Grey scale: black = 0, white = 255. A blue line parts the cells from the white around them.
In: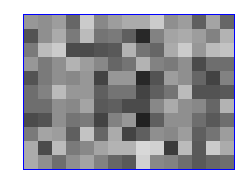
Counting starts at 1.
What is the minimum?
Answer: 33
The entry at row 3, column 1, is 122
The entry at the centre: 116
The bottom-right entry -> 110
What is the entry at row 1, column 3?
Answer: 157
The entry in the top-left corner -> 151
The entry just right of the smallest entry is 95
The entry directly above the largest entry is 95
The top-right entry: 102
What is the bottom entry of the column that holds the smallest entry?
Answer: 209
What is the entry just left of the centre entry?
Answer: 116
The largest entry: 216
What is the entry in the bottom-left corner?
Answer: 171
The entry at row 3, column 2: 187
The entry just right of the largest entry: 209
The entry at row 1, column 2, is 143
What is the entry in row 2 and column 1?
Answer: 83
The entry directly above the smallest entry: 75
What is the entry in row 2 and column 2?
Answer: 143
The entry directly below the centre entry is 75
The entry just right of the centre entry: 67
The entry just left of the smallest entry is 151
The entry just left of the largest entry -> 179
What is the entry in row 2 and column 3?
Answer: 171

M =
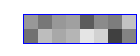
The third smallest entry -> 113
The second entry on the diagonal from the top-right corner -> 64
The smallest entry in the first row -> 92
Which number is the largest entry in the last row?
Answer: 229
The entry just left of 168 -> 189

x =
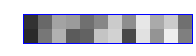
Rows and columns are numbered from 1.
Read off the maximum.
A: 238
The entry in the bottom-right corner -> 127
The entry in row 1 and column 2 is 104
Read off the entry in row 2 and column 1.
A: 42
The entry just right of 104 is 163
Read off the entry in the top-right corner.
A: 112
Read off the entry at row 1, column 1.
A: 50

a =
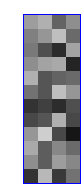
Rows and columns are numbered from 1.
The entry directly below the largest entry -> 93
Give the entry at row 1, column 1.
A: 157
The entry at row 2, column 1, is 128
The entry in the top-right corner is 142
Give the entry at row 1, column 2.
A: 176
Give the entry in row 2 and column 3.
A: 191
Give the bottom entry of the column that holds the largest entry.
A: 184
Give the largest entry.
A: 206
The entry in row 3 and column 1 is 121
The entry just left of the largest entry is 150
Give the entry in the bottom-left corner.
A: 51
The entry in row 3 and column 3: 44
